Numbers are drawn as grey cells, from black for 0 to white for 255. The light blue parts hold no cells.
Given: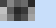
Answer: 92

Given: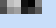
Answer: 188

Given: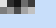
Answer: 46

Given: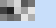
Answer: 33

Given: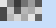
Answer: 197

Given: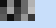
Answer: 165
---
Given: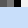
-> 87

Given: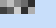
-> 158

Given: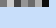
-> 121

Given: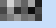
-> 112

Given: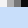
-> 243

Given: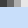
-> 62

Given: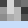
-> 67

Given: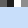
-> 96
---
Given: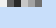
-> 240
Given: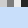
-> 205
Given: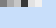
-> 126
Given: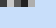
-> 61
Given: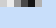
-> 207
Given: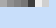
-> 170
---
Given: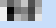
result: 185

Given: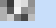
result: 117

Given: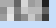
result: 113

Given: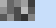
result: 75

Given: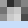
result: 215

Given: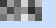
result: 131

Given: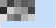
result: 105
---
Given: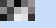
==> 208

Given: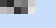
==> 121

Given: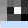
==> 244

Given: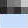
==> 132

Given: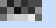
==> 47

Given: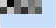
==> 119

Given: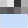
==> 51
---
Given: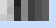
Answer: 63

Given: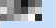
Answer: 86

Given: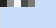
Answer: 122

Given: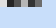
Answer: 52

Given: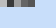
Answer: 85

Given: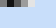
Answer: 228

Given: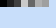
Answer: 103

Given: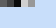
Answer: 152

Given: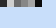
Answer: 165
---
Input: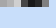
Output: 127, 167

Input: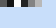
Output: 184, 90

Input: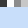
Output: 199, 56

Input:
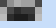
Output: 73, 187

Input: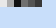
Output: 56, 232

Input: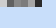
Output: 43, 206

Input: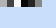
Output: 136, 179

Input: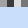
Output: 119, 162

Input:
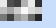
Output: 50, 120
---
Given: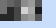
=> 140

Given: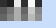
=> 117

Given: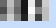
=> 220

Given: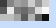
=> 177

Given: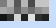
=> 224

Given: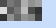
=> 145
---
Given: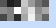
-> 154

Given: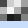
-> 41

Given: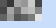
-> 123

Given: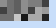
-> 169

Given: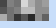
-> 142

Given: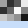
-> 145

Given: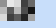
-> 36

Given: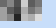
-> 173

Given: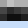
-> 15
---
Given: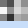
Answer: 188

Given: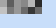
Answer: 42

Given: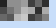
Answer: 171

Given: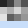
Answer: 162

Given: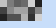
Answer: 136

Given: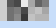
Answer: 166

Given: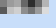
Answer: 180

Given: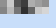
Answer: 144

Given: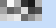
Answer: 81

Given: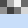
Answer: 105
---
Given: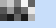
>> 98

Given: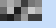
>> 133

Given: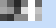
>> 105

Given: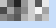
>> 232

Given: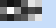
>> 205

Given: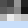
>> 34
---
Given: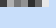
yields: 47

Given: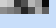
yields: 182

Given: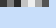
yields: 238

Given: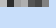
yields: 85

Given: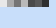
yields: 74

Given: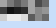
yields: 164

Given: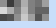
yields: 128
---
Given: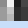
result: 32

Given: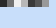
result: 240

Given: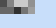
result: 202

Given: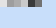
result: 172

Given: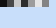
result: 202

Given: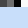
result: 4

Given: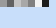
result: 197

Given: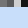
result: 207
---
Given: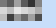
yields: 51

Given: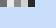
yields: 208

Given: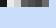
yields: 66

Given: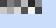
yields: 41

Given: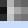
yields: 115

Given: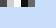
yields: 17

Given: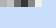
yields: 136
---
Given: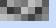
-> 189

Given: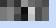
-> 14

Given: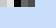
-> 9

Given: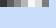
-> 183

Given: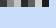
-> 44

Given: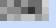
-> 96

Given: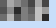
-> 126
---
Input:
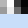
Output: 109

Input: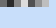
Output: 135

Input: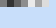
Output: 98

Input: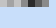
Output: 195

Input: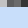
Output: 107

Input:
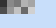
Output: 194

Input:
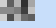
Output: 179

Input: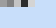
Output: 196

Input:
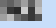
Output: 110
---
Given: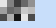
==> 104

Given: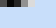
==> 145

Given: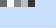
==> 189

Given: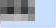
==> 84

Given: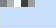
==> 63

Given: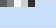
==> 205

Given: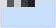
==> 62

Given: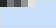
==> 148
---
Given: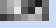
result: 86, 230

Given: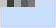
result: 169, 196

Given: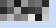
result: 42, 229

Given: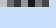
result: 150, 193

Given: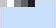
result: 138, 254

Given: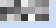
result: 158, 247

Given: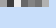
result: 104, 236

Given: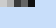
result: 59, 204
